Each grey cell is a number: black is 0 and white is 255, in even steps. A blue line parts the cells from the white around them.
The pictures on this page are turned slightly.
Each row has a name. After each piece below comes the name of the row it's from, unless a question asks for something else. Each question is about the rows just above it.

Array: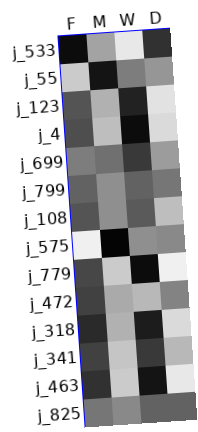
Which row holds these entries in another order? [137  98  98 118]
j_825
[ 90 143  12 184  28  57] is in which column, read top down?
W
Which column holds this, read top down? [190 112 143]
M
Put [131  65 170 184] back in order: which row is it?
j_472
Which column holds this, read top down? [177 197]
M

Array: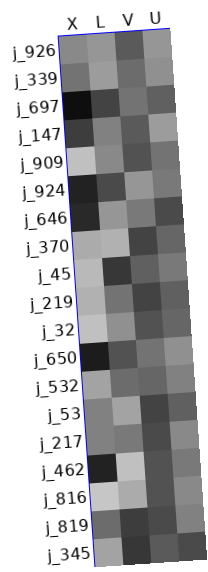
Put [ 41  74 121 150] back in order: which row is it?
j_646
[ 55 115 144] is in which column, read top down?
L
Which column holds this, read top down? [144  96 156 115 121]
U
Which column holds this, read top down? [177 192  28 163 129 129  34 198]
X

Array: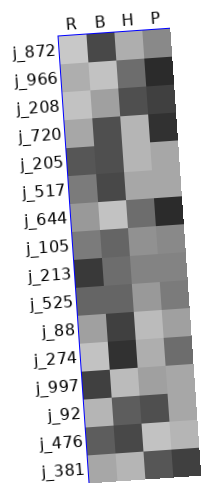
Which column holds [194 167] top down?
R
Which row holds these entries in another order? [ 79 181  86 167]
j_205
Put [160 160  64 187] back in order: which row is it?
j_88
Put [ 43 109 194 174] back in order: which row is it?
j_966
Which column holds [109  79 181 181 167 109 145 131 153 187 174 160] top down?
H
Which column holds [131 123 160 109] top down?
P
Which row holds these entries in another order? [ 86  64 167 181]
j_381

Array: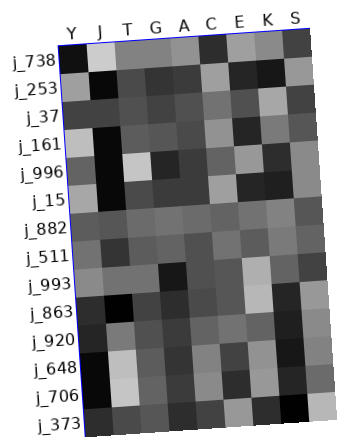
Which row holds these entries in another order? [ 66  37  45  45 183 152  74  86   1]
j_863
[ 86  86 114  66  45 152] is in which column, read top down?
C
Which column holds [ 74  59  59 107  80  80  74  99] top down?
A
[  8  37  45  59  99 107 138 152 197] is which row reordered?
j_706
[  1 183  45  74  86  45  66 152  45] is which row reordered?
j_373
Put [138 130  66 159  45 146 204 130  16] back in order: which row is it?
j_738

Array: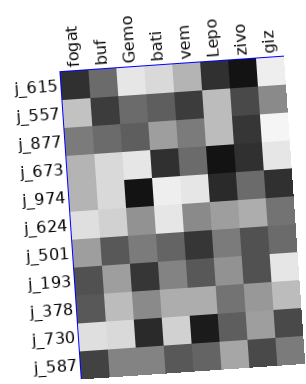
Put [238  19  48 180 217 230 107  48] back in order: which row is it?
j_615
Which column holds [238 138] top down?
giz
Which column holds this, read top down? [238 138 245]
giz
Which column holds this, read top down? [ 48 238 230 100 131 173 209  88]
bati
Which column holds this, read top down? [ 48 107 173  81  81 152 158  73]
zivo
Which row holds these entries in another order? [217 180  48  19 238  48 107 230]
j_615

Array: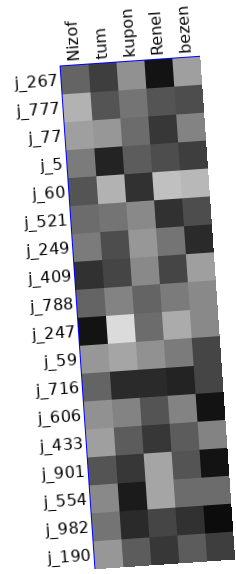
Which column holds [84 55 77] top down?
Renel
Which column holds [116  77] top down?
tum

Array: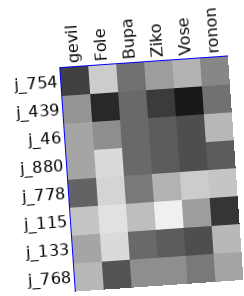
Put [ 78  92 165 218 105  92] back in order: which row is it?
j_880
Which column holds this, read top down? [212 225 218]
Fole
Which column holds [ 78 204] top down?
Vose

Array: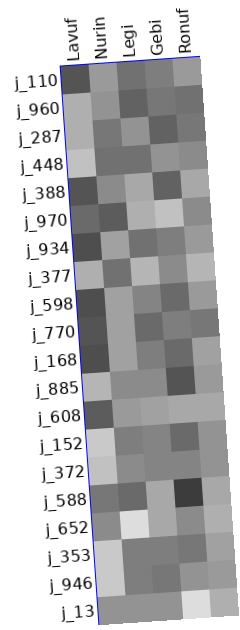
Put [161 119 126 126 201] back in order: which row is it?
j_353
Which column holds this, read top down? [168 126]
Legi
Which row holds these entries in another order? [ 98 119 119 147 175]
j_287
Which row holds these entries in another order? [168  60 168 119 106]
j_588
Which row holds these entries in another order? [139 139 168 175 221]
j_652

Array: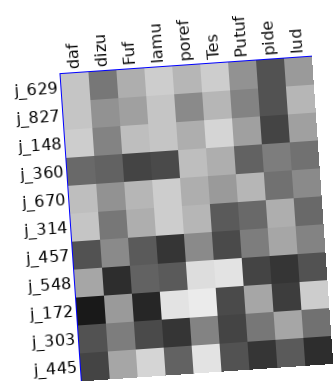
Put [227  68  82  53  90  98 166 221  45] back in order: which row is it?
j_548
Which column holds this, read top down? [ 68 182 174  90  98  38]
Fuf
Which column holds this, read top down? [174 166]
pide

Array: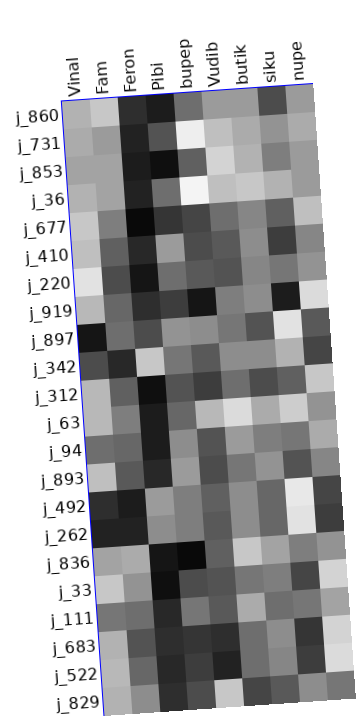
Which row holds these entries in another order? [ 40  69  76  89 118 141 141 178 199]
j_342
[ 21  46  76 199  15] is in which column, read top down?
Feron
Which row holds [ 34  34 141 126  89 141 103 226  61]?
j_262
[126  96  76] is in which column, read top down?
Fam
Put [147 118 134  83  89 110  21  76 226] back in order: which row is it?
j_220
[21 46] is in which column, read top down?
Feron

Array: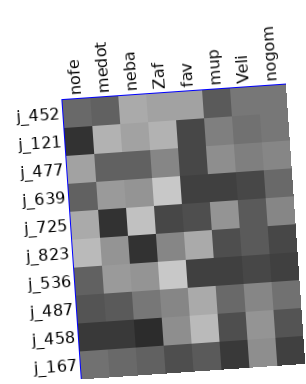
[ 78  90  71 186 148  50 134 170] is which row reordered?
j_823
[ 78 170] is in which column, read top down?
fav
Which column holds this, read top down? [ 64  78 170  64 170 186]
fav

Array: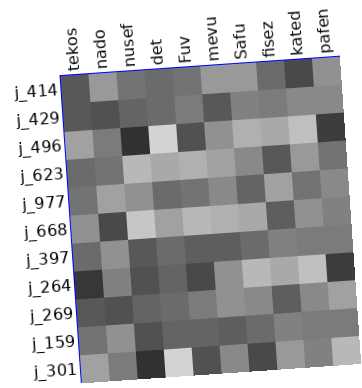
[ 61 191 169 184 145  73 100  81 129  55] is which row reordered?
j_264
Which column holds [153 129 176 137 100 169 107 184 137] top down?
Safu
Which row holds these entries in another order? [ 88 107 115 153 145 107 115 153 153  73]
j_414
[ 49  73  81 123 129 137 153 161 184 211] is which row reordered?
j_301
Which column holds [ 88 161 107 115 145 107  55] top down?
tekos
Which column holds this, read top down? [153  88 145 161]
mevu
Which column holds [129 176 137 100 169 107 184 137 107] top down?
Safu

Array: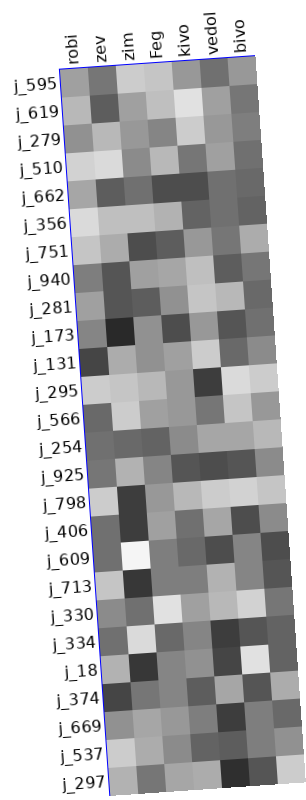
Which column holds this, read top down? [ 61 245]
zev
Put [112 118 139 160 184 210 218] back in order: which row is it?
j_510
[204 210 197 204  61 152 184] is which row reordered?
j_798
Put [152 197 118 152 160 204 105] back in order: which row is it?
j_566

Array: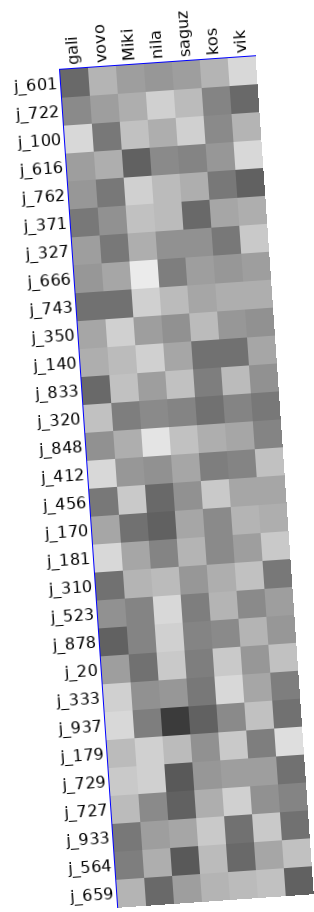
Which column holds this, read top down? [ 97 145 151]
nila
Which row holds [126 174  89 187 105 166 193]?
j_564
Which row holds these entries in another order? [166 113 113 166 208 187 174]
j_140
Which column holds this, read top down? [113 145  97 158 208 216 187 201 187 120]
gali
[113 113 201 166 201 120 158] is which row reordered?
j_933
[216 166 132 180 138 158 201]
j_181

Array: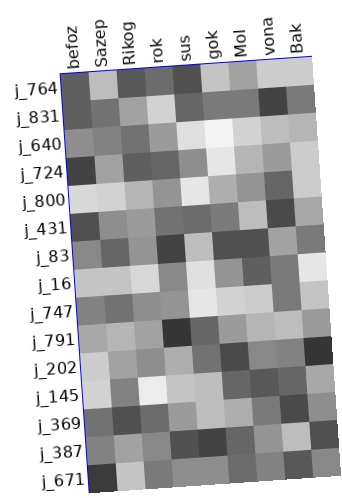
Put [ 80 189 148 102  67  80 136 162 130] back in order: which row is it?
j_387
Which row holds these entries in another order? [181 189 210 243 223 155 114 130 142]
j_640
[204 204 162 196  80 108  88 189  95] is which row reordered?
j_764
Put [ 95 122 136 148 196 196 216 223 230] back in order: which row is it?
j_16
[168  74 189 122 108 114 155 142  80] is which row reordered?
j_431
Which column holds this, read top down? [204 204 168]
Bak

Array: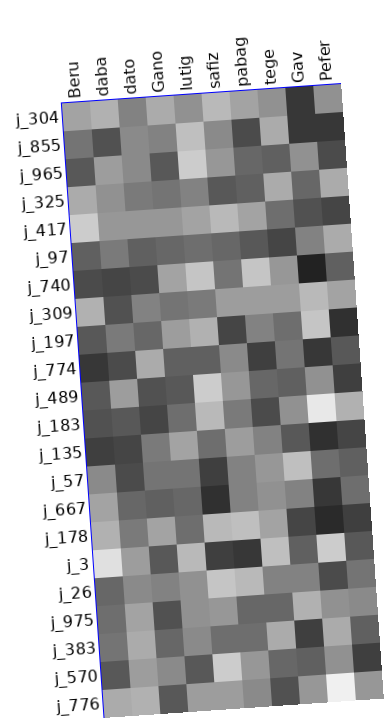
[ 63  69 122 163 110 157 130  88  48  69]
j_135
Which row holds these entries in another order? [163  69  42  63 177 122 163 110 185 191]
j_178
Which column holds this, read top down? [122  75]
daba

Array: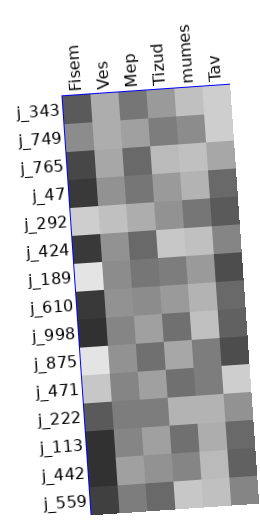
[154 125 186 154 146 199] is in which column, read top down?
Tizud
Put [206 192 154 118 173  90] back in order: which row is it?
j_343

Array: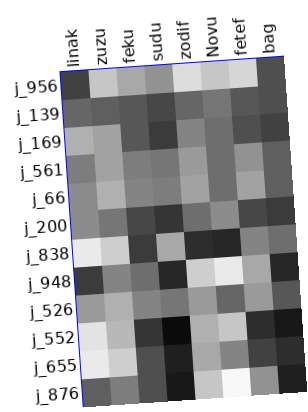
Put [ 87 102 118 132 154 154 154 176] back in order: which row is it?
j_526
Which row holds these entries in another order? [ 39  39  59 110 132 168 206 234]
j_948
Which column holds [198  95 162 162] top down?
zuzu
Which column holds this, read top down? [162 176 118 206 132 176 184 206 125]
zuzu
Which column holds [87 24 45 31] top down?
bag
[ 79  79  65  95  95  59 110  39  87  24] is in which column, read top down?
bag

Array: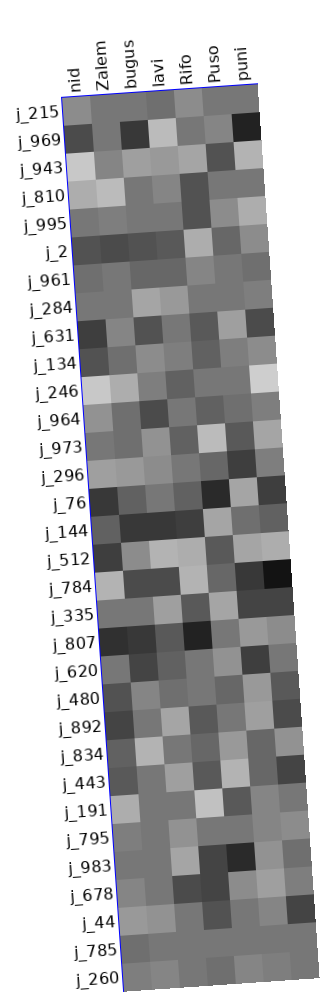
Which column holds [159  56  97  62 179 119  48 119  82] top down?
nid
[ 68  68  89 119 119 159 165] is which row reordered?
j_335

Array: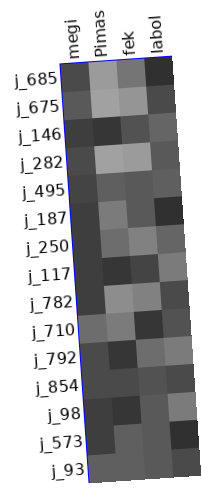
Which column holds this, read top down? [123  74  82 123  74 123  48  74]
labol
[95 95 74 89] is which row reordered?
j_93
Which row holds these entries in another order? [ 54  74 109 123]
j_792
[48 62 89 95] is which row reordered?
j_573
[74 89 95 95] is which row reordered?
j_93
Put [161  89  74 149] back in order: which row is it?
j_675

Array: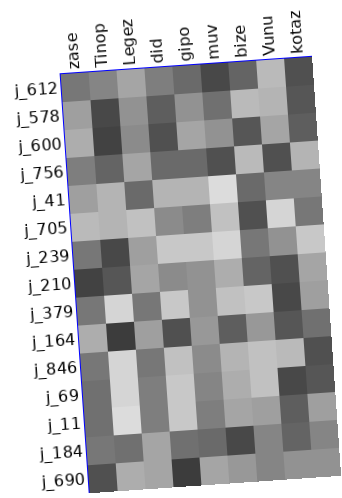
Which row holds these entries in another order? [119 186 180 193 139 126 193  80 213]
j_705
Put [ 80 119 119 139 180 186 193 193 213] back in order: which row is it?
j_846
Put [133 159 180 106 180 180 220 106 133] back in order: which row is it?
j_41
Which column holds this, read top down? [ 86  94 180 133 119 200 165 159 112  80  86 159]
kotaz
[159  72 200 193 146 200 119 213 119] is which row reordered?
j_379
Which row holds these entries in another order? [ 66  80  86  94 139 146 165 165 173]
j_600

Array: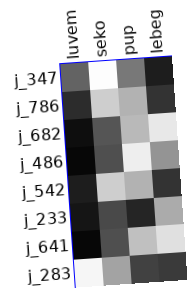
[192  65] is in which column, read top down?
pup
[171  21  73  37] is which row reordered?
j_233
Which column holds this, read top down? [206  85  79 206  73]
seko
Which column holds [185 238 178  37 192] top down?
pup
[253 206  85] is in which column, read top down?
seko

